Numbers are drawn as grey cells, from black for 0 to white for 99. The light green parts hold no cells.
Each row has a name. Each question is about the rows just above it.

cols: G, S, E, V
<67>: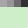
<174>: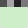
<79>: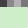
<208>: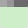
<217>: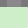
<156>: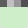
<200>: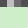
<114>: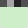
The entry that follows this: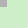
[47]
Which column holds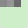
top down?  E
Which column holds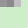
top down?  S
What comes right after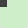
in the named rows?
[53]

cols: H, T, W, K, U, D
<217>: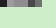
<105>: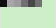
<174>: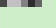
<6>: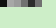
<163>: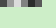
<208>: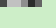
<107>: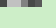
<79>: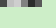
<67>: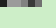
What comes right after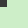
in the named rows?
[44]
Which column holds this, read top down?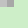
T
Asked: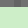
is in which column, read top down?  D
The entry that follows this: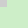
[50]
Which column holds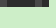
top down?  U

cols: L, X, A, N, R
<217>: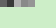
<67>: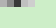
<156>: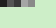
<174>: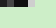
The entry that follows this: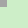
[53]
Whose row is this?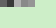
<217>
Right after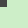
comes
[6]
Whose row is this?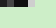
<174>
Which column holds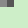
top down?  X

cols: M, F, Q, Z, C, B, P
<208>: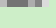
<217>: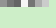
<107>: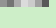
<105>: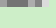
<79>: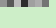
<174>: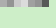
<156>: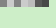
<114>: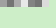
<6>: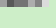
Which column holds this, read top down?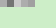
C
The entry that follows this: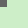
[95]
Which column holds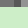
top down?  F

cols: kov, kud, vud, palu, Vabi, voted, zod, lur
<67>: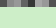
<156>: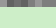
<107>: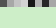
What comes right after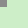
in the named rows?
[59]
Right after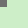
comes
[38]
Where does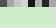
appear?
<107>
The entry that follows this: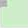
[15]
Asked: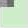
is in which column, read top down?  vud
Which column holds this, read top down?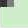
Vabi

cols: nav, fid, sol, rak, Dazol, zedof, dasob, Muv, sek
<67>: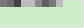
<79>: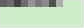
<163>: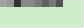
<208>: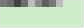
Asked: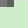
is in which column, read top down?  nav
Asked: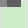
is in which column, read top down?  dasob
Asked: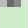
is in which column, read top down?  rak
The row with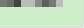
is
<67>
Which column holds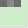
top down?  rak

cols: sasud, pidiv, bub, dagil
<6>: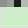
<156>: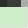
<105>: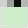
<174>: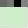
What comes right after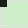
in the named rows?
[71]
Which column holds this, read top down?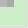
dagil
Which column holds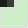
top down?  bub
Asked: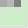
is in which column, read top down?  dagil
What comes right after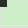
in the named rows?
[23]

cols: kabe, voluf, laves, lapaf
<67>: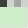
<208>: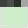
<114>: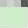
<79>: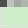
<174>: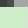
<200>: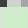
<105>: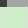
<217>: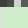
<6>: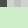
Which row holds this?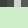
<217>
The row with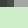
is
<174>
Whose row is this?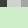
<200>

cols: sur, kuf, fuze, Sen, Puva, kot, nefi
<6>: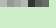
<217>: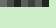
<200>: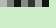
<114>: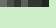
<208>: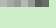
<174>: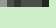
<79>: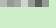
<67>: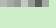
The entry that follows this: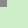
[20]
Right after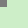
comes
[8]
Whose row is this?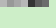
<6>
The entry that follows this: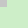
[59]
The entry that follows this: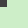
[36]
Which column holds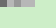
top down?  sur

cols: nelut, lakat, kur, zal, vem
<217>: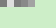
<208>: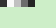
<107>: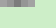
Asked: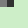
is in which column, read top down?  nelut
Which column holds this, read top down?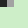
vem
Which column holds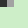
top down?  nelut
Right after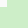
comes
[75]
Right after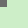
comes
[14]
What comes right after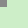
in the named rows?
[63]

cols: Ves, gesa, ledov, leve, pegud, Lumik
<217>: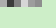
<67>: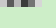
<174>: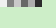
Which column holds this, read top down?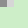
Lumik
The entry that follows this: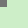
[83]
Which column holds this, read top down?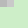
ledov
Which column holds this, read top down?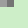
pegud

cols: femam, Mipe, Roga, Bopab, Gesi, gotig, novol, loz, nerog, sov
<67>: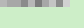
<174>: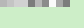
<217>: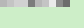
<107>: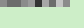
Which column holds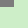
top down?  Gesi
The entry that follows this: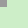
[20]

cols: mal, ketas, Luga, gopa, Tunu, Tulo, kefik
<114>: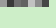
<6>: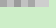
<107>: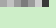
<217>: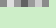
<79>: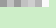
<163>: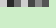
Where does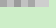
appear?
<6>
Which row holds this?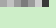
<107>
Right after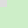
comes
[60]
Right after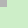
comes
[97]
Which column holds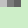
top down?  gopa
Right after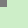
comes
[60]

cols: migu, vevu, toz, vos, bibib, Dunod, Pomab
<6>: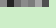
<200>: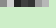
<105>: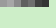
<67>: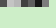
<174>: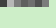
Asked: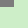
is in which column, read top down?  Pomab
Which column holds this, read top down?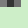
bibib
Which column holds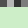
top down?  Pomab
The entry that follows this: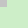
[71]
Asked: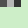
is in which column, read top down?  Pomab
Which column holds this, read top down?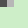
Pomab

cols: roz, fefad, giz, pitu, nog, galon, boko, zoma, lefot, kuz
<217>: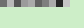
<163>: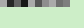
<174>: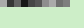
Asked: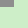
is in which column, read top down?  boko
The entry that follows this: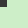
[38]

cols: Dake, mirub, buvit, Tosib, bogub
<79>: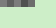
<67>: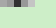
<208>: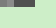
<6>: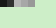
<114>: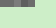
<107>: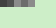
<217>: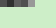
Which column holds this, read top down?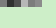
buvit
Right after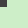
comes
[31]
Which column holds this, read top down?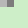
buvit

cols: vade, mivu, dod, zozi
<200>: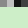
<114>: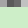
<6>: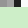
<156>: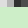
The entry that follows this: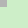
[19]
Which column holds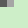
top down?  mivu
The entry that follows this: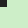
[97]
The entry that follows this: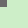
[75]
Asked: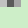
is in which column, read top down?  mivu

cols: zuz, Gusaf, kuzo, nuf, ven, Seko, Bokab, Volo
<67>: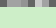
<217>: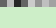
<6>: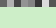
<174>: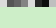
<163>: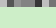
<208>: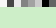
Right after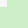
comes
[27]
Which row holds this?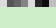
<174>
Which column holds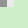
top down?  kuzo
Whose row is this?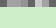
<67>
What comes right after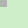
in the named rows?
[27]

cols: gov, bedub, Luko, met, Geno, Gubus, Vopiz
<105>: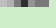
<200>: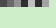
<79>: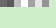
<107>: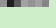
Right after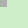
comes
[47]
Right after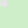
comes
[57]
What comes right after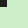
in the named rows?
[35]
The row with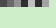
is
<200>
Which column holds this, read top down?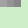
Vopiz

